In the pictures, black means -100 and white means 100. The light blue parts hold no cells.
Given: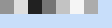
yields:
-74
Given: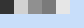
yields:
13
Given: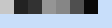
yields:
-61
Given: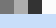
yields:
-60
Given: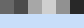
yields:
31
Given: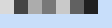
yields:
35
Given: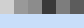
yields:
10
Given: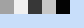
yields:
-57
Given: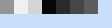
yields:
66
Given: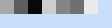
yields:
-94
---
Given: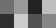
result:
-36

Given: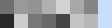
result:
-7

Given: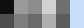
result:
-17

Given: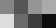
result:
-53

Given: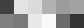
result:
83

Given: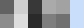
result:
-67

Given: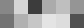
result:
55

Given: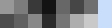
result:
7

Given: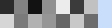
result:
40

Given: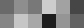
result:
32
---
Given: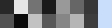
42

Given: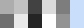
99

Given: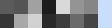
-17

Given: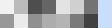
-4

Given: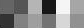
69

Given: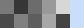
31

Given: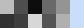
-34

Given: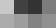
3

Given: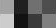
-55
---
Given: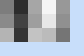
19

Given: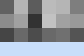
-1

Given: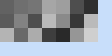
-63

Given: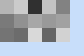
2

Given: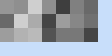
-18

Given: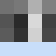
0

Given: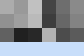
8

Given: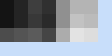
41

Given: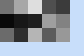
-54

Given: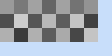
15
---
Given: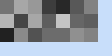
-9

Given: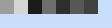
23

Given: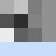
36

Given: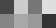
-44

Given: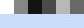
99

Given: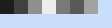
-77

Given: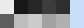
84
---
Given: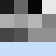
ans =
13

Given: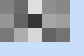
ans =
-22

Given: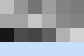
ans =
39

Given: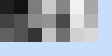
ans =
63

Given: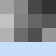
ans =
-38

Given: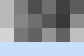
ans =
-23

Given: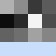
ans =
27
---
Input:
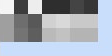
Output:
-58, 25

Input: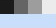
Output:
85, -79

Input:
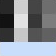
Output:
-14, -63

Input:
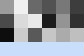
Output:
-52, -89

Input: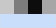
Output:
30, 57

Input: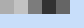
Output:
-21, 36

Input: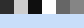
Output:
4, -65
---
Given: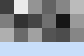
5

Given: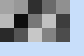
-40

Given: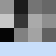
-24

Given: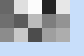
36

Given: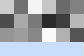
-34

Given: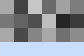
10

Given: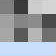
-13
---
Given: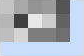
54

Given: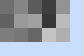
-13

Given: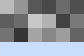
46

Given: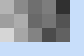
41

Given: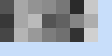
-34

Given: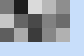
-5

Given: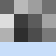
-22
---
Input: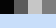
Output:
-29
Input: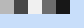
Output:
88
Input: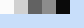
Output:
-23
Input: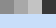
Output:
32
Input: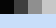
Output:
-51
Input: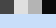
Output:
75
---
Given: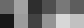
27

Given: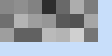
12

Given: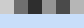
-13

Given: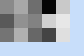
32

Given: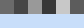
-45

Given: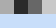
-67

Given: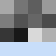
-8

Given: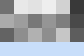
82

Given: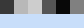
44
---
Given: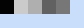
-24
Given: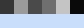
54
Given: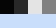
79
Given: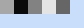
79
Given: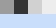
64
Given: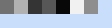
89
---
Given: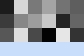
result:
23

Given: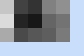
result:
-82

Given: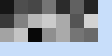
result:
44

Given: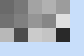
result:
17

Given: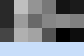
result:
-18

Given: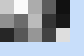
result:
47

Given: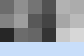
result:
-31
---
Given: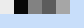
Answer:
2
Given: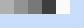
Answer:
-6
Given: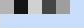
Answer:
64
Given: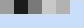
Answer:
-5
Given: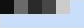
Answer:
-67
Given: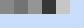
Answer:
17
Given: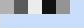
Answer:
85
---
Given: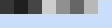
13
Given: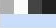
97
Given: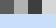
39
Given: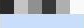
-55
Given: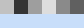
73
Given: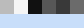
-32
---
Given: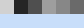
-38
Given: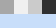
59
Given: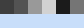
20
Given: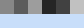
23
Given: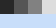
1
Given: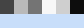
-9
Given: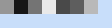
-9
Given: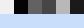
-23
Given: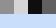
-89
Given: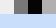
-97
